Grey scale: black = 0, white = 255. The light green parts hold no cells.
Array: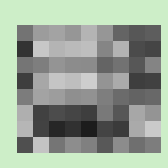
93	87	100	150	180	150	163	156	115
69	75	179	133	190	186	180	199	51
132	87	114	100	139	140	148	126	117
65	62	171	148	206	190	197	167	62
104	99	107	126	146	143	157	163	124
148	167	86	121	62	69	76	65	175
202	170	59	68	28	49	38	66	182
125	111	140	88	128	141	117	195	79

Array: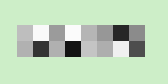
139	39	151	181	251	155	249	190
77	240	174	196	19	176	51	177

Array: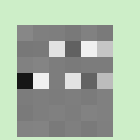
122	129	121	126	127	135
197	240	97	226	121	120
124	124	122	125	132	129
188	99	227	125	240	22
128	123	126	124	126	124
128	130	125	128	126	122
127	122	127	122	131	130

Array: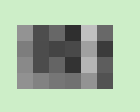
104	192	47	103	77	147
59	160	73	68	76	125
93	181	51	100	76	137
82	147	113	118	130	145

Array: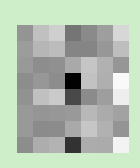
215	158	138	117	207	192	148
190	151	133	133	188	182	156
150	177	197	169	144	141	153
249	175	194	2	141	151	141
238	158	139	73	202	192	146
162	171	184	153	151	149	153
148	177	198	169	140	139	153
243	171	172	50	179	173	141

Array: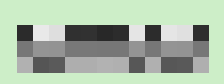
46	224	229	44	229	44	40	49	48	222	233	43
119	147	148	119	148	119	119	120	120	147	148	119
175	89	87	176	87	176	178	174	174	90	85	177

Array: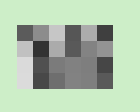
63	172	86	198	140	91
147	131	89	171	50	193
70	126	129	123	80	218
89	127	130	110	72	219

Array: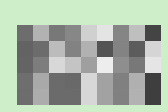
68	191	133	228	208	135	120	178	109
213	92	131	84	177	130	188	108	99
229	120	142	237	159	196	216	125	100
62	176	128	162	215	105	107	169	110
62	178	129	162	215	107	107	172	109

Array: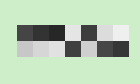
239	220	61	229	39	51	69
54	70	207	63	225	214	199
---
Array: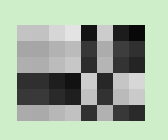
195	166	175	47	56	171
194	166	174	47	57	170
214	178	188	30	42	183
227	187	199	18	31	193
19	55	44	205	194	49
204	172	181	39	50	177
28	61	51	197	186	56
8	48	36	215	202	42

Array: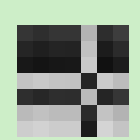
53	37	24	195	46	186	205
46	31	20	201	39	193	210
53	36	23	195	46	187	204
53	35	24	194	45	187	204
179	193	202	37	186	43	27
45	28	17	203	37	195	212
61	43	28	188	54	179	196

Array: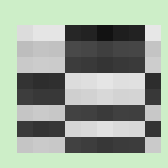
220	189	201	51	61	197	58	197
229	195	204	45	56	202	51	202
229	193	203	47	56	199	54	200
38	73	60	220	207	66	213	65
34	70	57	223	210	64	217	61
18	63	52	229	216	58	225	55
30	69	56	223	211	64	218	59
34	70	58	224	212	63	216	60
231	196	205	45	56	200	52	202

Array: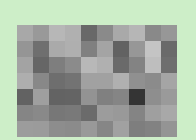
168	149	163	174	98	133	156
153	111	102	136	159	137	155
183	170	126	110	99	119	141
176	175	139	115	100	121	139
104	128	184	161	147	107	153
138	164	176	161	128	156	134
169	98	106	176	133	153	161
182	151	131	144	52	132	126
137	196	190	139	142	159	130
151	106	110	165	154	168	148

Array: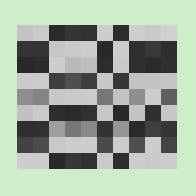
196	52	40	202	142	193	47	66	205
203	53	43	204	132	202	49	76	205
42	198	205	62	200	46	158	201	41
52	202	185	79	202	42	118	204	55
49	205	190	62	203	49	137	205	49
205	41	44	200	119	198	50	75	202
45	205	202	55	196	41	150	204	46
206	47	47	195	142	196	42	79	205
202	57	42	196	204	48	63	204	202
208	46	48	197	95	198	53	68	204

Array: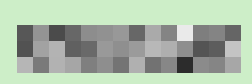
87	82	182
148	162	122
75	179	178
103	96	166
141	105	127
145	153	142
152	143	116
103	155	176
170	184	114
132	175	135
234	142	44
126	84	139
132	93	133
101	196	167

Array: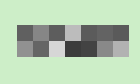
96	145
134	101
93	214
188	60
91	67
99	137
90	178

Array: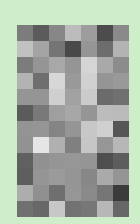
124	193	124	179	149	91	148	146	96	94	173	112
91	164	149	111	149	121	149	229	145	149	144	104
135	117	168	215	207	159	132	176	149	155	111	199
188	73	149	153	162	167	149	128	151	149	150	114
157	149	213	209	203	149	199	198	149	135	138	119
76	109	169	149	107	188	208	150	78	170	118	183
138	179	140	153	112	186	86	183	93	149	59	103
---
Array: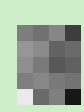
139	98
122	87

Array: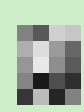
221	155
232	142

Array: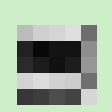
8	19
28	16

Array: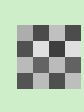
224	62
100	187

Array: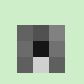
21	113
208	95

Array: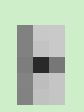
195	201
41	119
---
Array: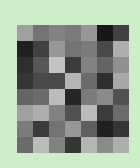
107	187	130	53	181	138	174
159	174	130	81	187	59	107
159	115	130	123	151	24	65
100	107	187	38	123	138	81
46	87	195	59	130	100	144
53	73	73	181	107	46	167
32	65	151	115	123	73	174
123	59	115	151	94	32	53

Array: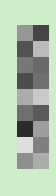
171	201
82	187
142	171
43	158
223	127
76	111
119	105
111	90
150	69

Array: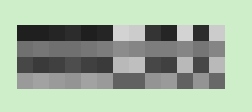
154	162	154	148	162	154	97	97	148	154	97	148	104
112	118	112	112	118	125	140	133	125	125	133	118	133
71	58	64	77	64	58	185	191	71	64	185	71	185
31	31	37	44	31	37	211	204	52	37	211	44	204

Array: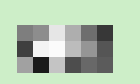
63	244	251	188	149	85
126	141	230	174	110	55
161	26	196	77	104	91

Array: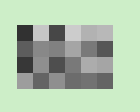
49	198	71	204	178	184
55	143	78	121	172	165
93	136	129	165	121	86
157	100	143	108	114	100

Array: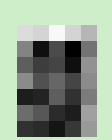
220	212	248	212	182
108	87	43	29	160
139	81	102	69	139
94	61	69	15	146
49	43	21	55	153
29	35	94	49	123
131	15	75	1	115

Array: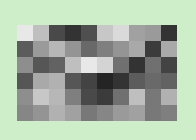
142	199	183	127	73	59	112	191	120	177
232	191	73	51	79	199	218	161	154	51
86	169	177	86	67	36	51	92	105	98
92	154	183	148	105	127	148	169	59	169
134	148	177	161	120	134	154	161	120	127
142	86	98	191	232	212	112	51	112	67
